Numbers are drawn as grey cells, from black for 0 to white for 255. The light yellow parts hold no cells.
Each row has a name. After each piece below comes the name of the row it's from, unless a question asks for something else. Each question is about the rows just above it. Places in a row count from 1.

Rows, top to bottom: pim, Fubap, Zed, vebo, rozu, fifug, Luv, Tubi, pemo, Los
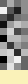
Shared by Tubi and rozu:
[213]
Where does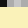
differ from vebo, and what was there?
2, [157]
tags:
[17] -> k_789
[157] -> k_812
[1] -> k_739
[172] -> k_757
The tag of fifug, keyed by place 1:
k_739

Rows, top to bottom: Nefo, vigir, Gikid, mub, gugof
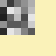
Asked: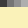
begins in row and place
Nefo, 2
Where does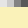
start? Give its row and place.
gugof, 2

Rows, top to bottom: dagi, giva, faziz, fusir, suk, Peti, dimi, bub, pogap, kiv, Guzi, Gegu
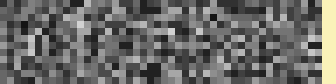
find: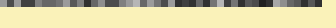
pogap
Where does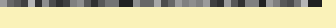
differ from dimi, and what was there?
11, [142]
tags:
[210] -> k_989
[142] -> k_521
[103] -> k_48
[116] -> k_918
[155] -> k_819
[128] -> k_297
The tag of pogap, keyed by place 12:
k_297
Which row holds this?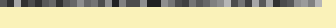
kiv
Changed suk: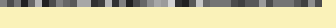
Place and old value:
1, [142]
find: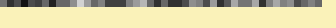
fusir

